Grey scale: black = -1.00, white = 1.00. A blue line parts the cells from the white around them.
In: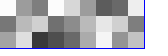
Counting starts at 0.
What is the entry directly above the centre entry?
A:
0.69
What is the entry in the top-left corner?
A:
0.98
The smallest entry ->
-0.55
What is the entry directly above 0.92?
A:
0.81
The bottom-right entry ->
0.52
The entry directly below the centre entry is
-0.18
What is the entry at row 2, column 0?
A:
0.28
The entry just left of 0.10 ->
-0.12

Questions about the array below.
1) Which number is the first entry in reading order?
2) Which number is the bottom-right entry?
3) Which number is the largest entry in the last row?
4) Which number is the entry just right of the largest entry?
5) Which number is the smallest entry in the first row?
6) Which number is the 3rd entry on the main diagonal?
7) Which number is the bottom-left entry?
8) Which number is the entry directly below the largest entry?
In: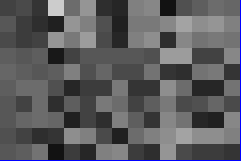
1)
-0.48
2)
-0.59
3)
0.17
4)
-0.15
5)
-0.86
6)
-0.48
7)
-0.32
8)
-0.75

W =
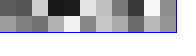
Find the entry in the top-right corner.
0.11
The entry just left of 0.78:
-0.77
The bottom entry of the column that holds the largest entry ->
0.45
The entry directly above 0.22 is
-0.28
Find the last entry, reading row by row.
0.17
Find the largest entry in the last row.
0.89

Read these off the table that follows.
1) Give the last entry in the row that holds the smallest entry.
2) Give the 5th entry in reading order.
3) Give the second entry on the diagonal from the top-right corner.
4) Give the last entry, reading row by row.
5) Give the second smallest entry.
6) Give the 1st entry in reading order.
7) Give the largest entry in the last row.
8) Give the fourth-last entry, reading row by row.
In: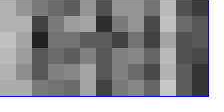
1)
-0.32
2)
-0.27
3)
-0.16
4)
-0.59
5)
-0.64
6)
0.39
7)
0.56
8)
-0.21

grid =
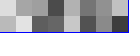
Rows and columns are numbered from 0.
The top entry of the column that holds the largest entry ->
0.30
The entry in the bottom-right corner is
-0.52
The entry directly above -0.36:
-0.08
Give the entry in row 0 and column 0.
0.73
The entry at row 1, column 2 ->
-0.26

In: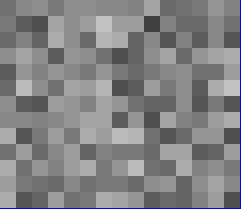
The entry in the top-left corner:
-0.11
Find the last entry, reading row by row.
-0.39
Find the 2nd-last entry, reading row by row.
0.23
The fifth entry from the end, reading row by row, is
-0.17
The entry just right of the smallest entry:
0.01
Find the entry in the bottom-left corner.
0.35
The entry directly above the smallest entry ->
0.29
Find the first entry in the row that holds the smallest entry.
-0.05
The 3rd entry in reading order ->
0.11
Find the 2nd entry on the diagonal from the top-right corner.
0.06
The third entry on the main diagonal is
-0.22
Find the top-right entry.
0.01
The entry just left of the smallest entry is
0.23
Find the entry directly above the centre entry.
-0.39
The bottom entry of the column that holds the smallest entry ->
-0.28
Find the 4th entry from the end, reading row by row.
-0.22
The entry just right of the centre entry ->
-0.11
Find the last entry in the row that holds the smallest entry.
-0.11
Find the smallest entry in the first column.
-0.28
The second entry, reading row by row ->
0.06
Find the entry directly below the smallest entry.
0.06
